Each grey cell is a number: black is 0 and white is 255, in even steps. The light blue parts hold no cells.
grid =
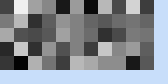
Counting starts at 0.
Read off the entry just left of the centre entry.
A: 161
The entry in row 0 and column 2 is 161
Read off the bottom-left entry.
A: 54
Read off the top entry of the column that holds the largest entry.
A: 240
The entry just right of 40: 199
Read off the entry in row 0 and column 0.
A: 67
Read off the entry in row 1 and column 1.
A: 184
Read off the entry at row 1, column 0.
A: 122
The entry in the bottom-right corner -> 88
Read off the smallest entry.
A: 3
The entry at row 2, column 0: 169
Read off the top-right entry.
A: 61

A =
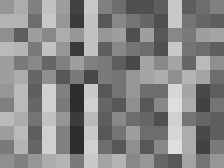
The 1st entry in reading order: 150
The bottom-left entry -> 143
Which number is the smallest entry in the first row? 66
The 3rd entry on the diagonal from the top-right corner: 122
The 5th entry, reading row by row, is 158
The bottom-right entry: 150
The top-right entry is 128
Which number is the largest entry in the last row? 200
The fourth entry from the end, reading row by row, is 87
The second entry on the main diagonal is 180
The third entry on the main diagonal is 158
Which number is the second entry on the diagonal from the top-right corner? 102
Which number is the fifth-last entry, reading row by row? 102
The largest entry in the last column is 164
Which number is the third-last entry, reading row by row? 164
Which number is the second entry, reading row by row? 172

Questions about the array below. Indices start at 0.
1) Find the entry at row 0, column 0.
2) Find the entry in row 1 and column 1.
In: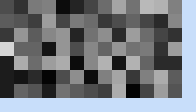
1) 77
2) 84

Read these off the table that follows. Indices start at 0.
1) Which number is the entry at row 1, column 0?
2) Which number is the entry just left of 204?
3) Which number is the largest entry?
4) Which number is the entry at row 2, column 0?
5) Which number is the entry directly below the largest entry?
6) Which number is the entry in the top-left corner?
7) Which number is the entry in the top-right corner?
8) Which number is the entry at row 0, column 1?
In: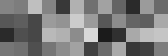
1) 87
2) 147
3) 216
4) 42
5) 64
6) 132
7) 106
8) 125

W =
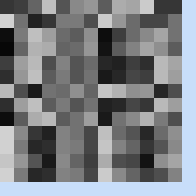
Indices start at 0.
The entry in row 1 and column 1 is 114
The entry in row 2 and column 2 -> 191
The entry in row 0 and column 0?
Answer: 54
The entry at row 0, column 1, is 62
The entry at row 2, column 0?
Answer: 13
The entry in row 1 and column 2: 33
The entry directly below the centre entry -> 114
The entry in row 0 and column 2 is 100
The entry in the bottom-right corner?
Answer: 130
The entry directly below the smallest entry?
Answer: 62
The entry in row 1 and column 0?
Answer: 209
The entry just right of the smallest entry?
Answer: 100
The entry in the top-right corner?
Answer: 54
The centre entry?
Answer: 100
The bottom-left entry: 209
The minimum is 7
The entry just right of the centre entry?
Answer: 197

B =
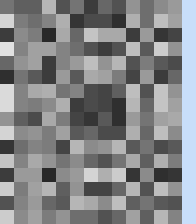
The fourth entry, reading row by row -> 182
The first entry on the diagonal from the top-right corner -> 154
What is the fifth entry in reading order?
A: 82
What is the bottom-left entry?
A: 204
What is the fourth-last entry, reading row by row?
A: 161
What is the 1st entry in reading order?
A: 116
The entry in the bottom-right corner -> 131
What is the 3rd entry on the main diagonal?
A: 124
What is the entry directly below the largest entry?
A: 103
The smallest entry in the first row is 60
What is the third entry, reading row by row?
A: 95
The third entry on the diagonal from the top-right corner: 154
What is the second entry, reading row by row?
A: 95
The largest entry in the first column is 225
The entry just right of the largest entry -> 131
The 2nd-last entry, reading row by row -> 182
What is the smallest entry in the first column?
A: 47
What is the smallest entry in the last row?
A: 82
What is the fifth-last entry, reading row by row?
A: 103
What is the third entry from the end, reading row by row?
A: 95
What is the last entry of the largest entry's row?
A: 147
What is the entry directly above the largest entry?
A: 60
